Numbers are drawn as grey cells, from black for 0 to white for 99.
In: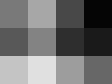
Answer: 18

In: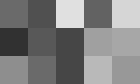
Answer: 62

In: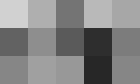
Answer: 18

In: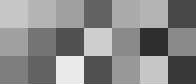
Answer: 18

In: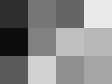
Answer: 74

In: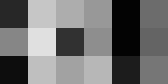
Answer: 1

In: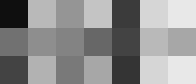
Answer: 72
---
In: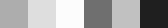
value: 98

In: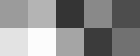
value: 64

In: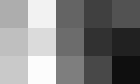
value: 49

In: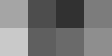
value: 41

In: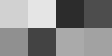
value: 66

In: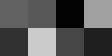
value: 27

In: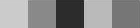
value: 17

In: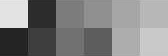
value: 44

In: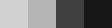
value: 25
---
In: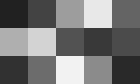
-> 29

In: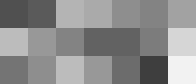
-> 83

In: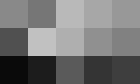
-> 50

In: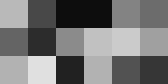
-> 62

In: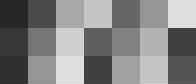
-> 25

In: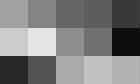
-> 6

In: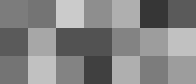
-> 75

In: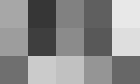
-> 86

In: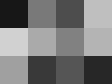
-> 70

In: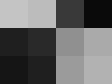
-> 66
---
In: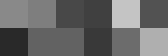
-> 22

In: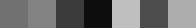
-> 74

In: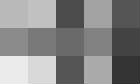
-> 33

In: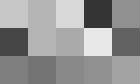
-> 53

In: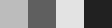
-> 37

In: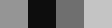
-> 5

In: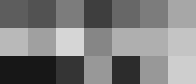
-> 17
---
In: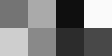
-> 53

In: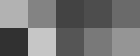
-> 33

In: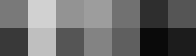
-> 37

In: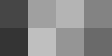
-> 74

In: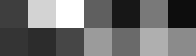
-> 41

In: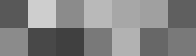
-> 69

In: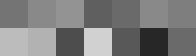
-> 34

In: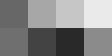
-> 26
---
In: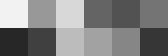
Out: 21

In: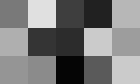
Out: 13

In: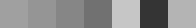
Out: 44

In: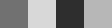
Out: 44

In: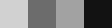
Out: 42

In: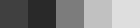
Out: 25
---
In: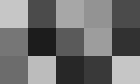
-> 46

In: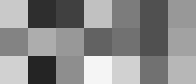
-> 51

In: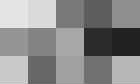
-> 58

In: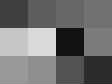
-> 77

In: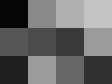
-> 33

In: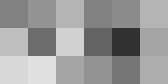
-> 74

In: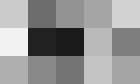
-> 94

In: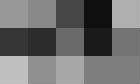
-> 21

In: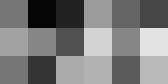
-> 63
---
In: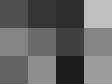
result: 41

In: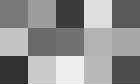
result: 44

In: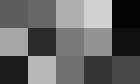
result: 47

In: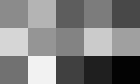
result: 51

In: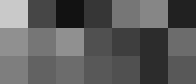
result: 24

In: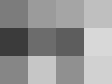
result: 42
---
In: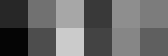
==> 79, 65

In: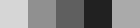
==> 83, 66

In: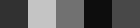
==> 76, 44

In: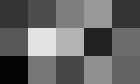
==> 88, 70

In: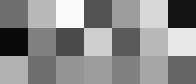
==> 97, 90

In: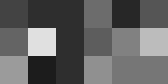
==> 87, 73

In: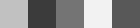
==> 94, 75

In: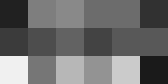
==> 93, 79
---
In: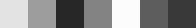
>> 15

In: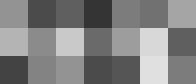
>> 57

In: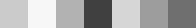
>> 69

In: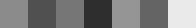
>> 46

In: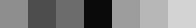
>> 42

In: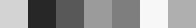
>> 34

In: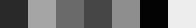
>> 41
